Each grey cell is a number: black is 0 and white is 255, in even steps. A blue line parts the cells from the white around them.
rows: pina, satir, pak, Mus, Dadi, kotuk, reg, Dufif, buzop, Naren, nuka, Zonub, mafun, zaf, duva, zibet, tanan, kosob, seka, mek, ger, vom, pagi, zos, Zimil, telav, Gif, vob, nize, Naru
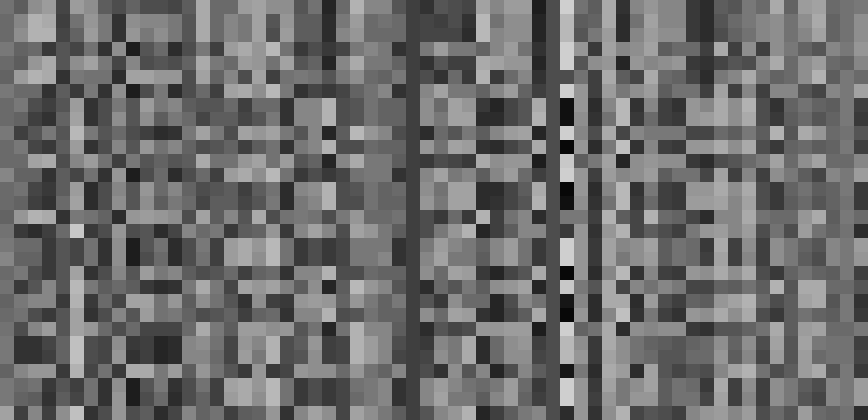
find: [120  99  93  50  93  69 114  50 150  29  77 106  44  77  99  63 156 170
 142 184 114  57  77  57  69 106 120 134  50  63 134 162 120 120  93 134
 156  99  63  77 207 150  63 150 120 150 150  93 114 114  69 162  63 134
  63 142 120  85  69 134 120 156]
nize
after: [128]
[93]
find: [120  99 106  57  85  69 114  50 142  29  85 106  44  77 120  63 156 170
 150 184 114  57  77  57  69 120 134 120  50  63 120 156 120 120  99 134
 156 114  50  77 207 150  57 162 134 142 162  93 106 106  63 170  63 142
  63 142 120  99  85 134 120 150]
Mus
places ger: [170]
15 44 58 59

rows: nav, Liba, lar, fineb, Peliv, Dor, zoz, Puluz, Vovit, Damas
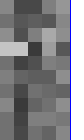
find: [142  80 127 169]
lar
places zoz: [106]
4
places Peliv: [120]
5
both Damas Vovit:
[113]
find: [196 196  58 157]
fineb

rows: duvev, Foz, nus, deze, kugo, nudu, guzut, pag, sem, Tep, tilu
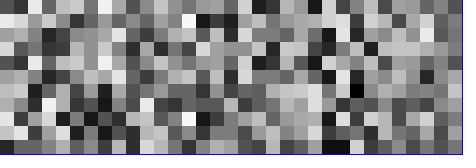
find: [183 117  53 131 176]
tilu
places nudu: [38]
4 26 31
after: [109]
[23]
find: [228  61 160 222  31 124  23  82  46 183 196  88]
Tep

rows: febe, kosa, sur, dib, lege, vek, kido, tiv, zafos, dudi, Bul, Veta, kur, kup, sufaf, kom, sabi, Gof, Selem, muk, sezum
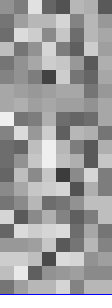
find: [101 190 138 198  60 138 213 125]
kur
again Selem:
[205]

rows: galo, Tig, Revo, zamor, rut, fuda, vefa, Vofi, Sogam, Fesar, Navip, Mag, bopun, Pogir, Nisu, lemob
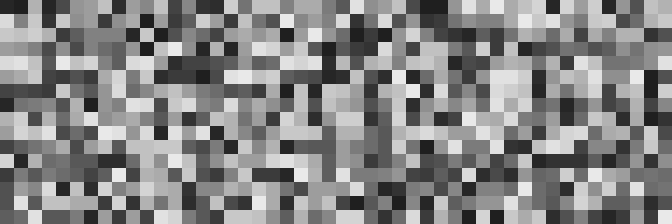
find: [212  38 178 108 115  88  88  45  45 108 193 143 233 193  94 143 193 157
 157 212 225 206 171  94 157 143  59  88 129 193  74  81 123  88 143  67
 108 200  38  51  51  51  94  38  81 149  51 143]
Mag
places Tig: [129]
2 24 35 36
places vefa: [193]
13 22 25 29 38 46
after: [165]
[108]
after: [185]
[81]
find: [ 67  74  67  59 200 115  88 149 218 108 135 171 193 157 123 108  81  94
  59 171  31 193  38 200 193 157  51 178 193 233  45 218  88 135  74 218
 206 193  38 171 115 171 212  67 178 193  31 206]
vefa
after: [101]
[108]

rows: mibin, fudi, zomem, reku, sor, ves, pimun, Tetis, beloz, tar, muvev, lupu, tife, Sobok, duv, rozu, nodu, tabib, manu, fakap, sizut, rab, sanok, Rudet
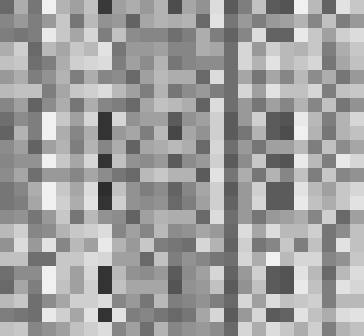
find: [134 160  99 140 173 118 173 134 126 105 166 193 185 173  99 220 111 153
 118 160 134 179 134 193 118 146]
Tetis
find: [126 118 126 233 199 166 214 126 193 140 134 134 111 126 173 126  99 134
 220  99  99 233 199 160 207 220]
zomem

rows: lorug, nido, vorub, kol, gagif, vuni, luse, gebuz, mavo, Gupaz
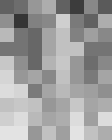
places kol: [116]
1 2 7 8
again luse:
[165]
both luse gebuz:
[165]
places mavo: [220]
2 6 8
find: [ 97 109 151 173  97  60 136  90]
lorug
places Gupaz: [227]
1 2 6

